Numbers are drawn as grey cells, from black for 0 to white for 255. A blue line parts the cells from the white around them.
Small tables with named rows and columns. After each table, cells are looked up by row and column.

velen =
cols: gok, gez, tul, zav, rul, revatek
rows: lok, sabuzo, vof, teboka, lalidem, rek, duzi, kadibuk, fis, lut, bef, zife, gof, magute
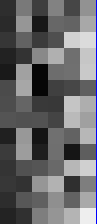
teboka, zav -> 176
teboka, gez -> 51
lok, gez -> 121
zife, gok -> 55
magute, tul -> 126
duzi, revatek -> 174
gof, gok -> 45
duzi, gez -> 101
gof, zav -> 143
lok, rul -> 70
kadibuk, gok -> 84
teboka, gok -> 34
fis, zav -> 112
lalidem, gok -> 25
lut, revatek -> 94
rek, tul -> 6
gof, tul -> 96

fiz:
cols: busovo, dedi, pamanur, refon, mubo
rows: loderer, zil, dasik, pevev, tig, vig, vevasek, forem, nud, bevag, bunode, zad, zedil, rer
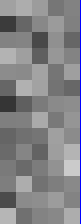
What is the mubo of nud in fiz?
139
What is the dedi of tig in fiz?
138
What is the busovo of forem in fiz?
127
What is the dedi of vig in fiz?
177
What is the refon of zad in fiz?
126
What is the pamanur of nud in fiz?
117
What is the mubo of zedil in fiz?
131
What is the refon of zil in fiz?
155
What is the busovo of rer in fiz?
182
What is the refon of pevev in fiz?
151
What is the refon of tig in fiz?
117
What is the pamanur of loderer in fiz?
156
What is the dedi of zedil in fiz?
139
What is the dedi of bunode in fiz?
106
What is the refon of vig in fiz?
115
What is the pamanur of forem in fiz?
170
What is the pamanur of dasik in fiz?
73
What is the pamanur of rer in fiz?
131
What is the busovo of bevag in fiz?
106

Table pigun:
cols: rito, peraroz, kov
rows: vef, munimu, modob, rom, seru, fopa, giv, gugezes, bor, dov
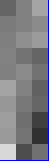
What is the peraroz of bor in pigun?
116
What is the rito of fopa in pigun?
164
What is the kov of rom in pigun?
101
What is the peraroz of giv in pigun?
120
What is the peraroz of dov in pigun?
77
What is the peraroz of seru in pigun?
139
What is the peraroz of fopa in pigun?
130
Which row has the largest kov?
vef

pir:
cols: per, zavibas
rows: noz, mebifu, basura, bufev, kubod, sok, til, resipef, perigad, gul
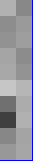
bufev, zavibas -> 140
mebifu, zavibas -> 154
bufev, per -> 165
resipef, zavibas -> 177
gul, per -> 152
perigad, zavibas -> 164
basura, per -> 146
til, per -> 112
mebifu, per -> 141
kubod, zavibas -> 147
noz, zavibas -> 136
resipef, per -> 63
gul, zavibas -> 166
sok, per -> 198
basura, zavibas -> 158
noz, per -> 177
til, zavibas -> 172

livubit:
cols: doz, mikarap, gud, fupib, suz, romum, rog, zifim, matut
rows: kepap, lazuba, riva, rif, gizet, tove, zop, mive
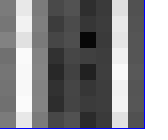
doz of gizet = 117
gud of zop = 132
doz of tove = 115
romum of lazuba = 54
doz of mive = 123
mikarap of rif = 250

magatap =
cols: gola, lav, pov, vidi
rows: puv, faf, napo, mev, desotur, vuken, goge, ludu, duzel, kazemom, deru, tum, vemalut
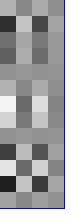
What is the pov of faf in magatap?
71
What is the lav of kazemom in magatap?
188
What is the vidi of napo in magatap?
153
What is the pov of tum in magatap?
59
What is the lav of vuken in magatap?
136
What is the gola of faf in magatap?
47
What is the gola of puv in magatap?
178
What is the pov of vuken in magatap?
170
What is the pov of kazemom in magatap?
84
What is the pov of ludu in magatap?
195
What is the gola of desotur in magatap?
145
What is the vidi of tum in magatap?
166
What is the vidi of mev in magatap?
153
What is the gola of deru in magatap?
228
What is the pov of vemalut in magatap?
158
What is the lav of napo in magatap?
165
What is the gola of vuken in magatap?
178
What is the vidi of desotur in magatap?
148

